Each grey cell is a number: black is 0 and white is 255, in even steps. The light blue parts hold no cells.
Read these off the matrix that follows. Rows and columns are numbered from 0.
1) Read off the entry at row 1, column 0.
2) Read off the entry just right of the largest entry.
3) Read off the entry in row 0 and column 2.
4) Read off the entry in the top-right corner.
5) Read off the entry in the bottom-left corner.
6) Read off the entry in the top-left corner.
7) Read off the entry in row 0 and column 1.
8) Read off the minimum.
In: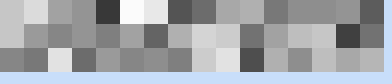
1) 198
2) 232
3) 162
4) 92
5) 134
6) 198
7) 219
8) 56

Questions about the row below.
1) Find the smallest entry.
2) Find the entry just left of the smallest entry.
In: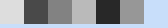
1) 40
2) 186

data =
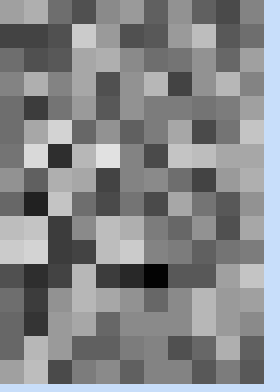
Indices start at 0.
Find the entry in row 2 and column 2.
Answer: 88
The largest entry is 225
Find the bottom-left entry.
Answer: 160
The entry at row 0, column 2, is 110
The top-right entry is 131
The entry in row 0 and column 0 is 160
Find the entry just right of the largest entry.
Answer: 131
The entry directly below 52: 183
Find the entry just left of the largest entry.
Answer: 183
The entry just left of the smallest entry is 40
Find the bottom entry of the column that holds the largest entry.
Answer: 138
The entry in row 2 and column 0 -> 110
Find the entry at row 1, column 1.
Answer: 67
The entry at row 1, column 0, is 67
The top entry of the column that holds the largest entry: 138
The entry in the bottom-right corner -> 88
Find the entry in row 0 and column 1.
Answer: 175
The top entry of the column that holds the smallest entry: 96

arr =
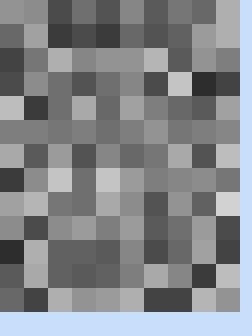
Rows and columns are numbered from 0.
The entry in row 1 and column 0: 104
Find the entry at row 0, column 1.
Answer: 140
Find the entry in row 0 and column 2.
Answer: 75
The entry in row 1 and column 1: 161
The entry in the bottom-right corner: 147
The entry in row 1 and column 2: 59
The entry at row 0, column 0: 147
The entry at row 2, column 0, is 67
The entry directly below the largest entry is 75
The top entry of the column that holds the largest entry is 175
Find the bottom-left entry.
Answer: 104
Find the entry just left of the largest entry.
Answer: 97
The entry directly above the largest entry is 118

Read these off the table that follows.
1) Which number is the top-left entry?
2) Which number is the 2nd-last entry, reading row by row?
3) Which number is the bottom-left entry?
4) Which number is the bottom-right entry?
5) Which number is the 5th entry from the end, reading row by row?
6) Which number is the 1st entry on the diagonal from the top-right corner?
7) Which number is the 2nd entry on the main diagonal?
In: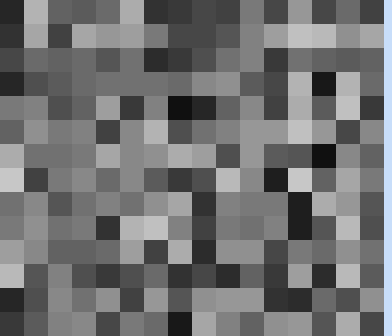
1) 38
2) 172
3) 57
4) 71
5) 144
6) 65
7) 166

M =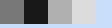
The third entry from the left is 176
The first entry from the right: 220
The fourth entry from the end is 120
